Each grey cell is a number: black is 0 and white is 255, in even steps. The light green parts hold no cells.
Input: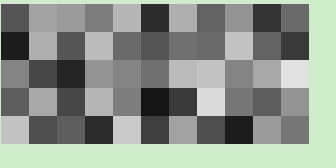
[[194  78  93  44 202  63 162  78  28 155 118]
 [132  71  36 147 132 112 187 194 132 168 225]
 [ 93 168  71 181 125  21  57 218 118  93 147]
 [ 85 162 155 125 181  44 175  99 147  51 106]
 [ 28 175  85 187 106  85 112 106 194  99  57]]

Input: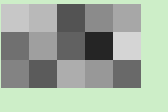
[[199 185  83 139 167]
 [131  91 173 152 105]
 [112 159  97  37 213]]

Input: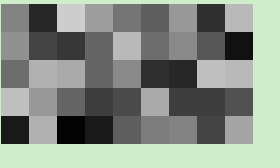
[[191 152 101  62  75 170  62  62  81]
 [145  68  55 101 185 109 137  87  17]
 [131  39 205 158 117  94 152  47 185]
 [109 177 170 101 137  47  39 191 185]
 [ 25 177   3  25  94 124 131  68 164]]

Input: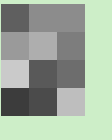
[[202  89 109]
 [154 174 125]
 [ 95 140 140]
 [ 60  75 190]]

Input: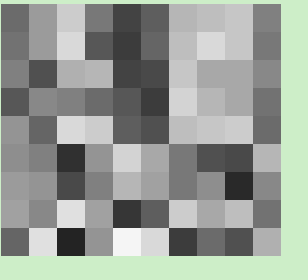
[[161 136 224 161  54  94 204 168 190 114]
 [155 148  73 128 182 161 120 142  41 136]
 [148 101 217 204  94  80 190 198 204 107]
 [142 128  48 148 211 168 120  80  73 182]
 [128  80 176 182  67  73 198 168 168 136]
 [114 155 217  87  60 101 190 217 198 120]
 [107 155 204 120  67  94 182 190 198 128]
 [101 224  35 148 245 217  60 107  80 176]
 [ 87 136 128 107  87  60 211 182 168 114]]

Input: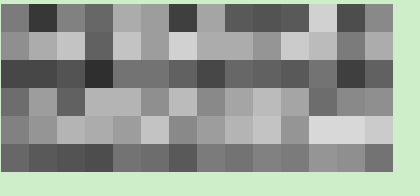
[[143 172 195  97 195 157 209 172 172 149 203 187 123 172]
 [129 149 180 172 157 195 137 157 180 195 149 216 216 203]
 [123  55 129 103 172 157  63 165  89  83  89 209  77 137]
 [109 157  97 180 180 143 187 137 165 187 165 109 137 143]
 [103  89  83  77 115 109  89 123 115 129 123 149 143 115]
 [ 71  71  83  47 115 115  97  71 103  97  89 115  63  97]]
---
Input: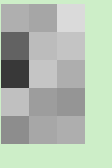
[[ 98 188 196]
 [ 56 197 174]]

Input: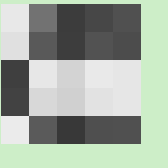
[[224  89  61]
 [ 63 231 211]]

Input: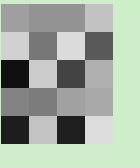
[[209 119 219]
 [ 16 204  67]]

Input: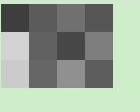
[[210  97  71]
 [203 102 144]]

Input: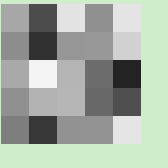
[[141  49 150]
 [169 244 180]]

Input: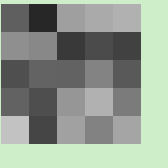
[[143 136  57]
 [ 79  99  98]]

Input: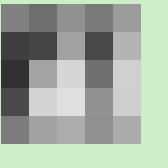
[[ 63  69 162]
 [ 49 164 214]]
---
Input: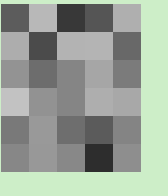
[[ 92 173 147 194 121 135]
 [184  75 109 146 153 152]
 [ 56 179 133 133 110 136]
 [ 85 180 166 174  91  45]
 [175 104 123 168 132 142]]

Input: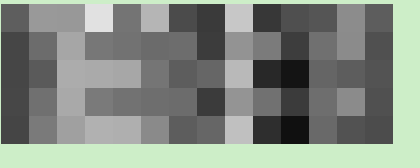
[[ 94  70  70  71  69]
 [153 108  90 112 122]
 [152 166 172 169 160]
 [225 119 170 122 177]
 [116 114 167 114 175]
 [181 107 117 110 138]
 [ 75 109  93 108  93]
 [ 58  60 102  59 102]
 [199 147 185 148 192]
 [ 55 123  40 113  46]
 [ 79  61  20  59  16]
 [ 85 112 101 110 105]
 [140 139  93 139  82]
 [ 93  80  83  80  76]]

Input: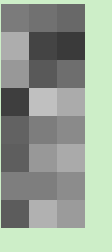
[[123 173 152  62  98  94 126  92]
 [113  68  89 192 125 152 126 177]
 [104  58 110 171 138 170 140 155]]

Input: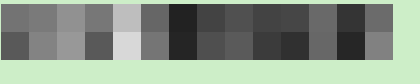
[[115  89]
 [122 131]
 [145 152]
 [119  89]
 [190 216]
 [102 117]
 [ 34  37]
 [ 67  79]
 [ 80  90]
 [ 67  59]
 [ 70  48]
 [105 103]
 [ 52  38]
 [107 129]]

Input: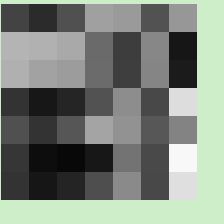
[[ 67 180 176  51  80  54  51]
 [ 43 177 162  23  51  13  22]
 [ 80 169 156  37  86   8  36]
 [160 106 107  82 164  23  78]
 [154  61  62 141 146 115 138]
 [ 82 135 133  72  87  73  72]
 [151  22  27 221 131 248 223]]

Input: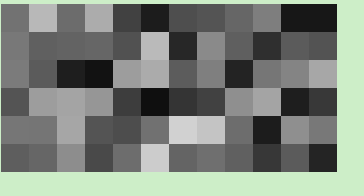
[[114 120 123  84 118  94]
 [184  96  91 157 117 102]
 [108  99  30 164 166 141]
 [172 102  18 150  84  73]
 [ 65  81 157  61  77 109]
 [ 28 186 171  15 113 204]
 [ 78  39  92  52 209 100]
 [ 84 138 127  65 196 111]
 [102  95  35 143 109  96]
 [126  47 118 164  28  55]
 [ 23  91 132  30 143  91]
 [ 23  83 167  56 120  36]]
